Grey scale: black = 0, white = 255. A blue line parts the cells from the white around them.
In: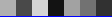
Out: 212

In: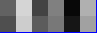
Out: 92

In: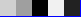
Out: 0

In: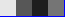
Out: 30

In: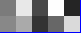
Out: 51

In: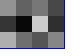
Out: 85

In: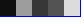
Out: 55
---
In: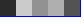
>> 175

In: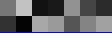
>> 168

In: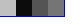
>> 117

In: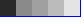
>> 187

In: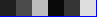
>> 188

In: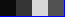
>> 82
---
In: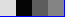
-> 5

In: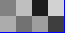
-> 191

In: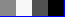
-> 248

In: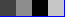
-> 141

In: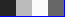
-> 187

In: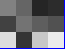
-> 101

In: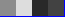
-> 221

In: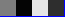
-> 4
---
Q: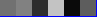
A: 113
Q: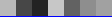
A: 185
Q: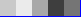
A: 201
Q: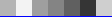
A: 180
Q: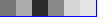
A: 119
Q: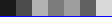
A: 26
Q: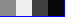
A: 138
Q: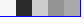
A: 246
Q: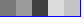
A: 120
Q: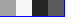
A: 163
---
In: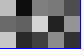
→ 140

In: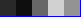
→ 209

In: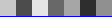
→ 46

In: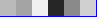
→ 138

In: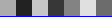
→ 224

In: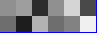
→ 130

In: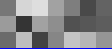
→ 182

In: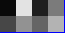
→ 101

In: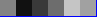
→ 197
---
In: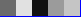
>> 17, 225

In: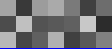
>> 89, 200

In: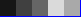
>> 102, 218

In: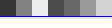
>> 77, 237

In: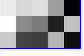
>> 124, 253

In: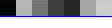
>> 61, 203

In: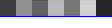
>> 185, 209

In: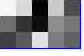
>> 15, 245

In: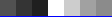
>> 255, 255

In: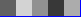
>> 145, 211
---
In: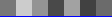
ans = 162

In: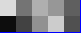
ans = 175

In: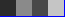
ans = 138

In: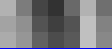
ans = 105

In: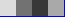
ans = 114

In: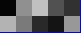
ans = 192
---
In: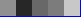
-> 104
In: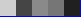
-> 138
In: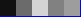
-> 212
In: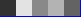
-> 137
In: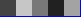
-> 120
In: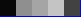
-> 165
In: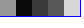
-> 58
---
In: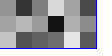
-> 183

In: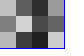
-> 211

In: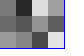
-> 86

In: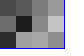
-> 28

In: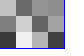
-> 207

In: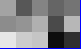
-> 148
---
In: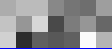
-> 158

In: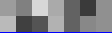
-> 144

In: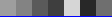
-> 111

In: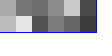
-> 74

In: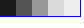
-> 237

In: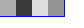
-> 148

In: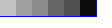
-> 12

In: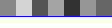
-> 102

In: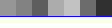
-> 49

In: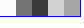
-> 165
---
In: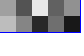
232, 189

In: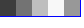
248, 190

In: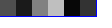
191, 129

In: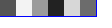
243, 215

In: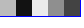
235, 187

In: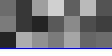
208, 186

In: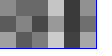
204, 197
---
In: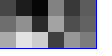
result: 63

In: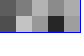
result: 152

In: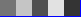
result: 80

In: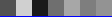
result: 167

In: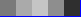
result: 197

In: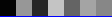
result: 100

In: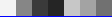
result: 199

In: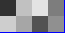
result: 166

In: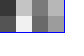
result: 241
